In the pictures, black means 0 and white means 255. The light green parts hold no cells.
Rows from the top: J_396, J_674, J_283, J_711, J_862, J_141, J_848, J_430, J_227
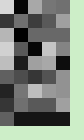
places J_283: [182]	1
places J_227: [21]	2 3 4 5
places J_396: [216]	1
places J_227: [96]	1

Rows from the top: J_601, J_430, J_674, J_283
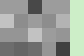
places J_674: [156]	4
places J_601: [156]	1 2 4 5
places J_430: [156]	3
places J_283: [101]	2
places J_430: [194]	1

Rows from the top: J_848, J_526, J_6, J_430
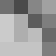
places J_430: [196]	1 2 3
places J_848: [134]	3
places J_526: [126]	4
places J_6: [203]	1
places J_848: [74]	2

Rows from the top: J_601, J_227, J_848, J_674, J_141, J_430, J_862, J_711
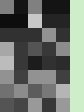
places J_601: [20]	2 4 5
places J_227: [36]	4 5
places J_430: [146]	1 3 4
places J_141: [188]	1
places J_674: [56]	2 4
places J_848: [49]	1 2 3 5
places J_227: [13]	1 2

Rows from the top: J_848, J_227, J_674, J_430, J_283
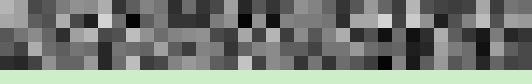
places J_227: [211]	8 28
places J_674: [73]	8 16
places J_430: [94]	1 5 13 21 22 28 37
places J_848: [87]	4 19 21 26

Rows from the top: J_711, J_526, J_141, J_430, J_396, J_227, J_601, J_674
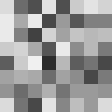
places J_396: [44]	4
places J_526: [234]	1 3
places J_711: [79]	3 5

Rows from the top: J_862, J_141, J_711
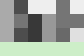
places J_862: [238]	3 4 6
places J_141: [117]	2 5 6

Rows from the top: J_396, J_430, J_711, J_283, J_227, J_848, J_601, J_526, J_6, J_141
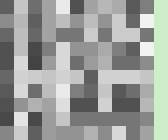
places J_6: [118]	6 7 8 9 10
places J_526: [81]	1 6 7 9 10
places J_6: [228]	2
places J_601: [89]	1 9
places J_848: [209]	2 5 8 9 10
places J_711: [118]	5 6 8 11

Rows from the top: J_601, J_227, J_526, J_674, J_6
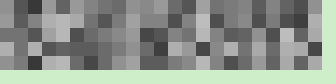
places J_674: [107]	8 11 20
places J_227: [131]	3 11 12 14
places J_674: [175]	1 3 13 17 21

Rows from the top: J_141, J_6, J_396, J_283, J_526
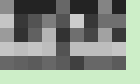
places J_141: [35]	2 3 4 6 7 9
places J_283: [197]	1 3 9
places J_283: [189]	2 4 6 7 8
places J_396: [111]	6
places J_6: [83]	3 5
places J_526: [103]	1 4 7 8
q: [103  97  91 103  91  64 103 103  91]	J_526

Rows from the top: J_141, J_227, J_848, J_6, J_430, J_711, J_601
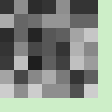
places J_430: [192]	2 6
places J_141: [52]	1 4 6 7
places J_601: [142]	2 4 5
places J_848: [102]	2
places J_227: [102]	2 6 7

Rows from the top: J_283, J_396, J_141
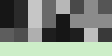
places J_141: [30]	4 6
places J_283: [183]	5
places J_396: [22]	1 5
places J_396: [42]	2

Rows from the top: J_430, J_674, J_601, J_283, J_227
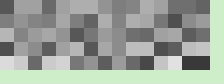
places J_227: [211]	5
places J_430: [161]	2 3 5 12
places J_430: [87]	1

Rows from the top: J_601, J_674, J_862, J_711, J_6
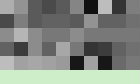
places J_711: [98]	1 4 9
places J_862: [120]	4 5 7 8 9 10
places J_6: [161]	2 4 7
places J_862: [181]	2
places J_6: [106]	9
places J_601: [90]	3 5

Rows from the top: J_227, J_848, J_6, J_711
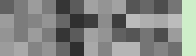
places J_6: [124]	2 4
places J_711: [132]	3 8 12
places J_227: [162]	7 9

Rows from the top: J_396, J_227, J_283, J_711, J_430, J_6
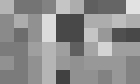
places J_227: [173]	2 7 8 10
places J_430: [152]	5 7 8 9
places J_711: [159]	3 5 9 10
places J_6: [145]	3 6 7

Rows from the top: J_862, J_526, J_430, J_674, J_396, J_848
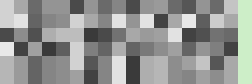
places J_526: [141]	5
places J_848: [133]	4 8 14
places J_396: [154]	2
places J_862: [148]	4 5 7 11 15
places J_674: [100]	8 10 14
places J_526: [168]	7 13 17
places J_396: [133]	4 8

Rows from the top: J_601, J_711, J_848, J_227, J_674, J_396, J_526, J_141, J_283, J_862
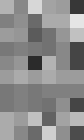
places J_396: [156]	1 3 5 6
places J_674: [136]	1 5
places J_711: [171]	4 5
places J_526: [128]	2 4 5 6
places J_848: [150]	2 5

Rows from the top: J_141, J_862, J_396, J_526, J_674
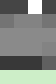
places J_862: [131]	2 3
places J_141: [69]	1 2 4
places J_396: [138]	1 2 3 4
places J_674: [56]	1 2 3
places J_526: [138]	1 2 3
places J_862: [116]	1 4
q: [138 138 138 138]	J_396

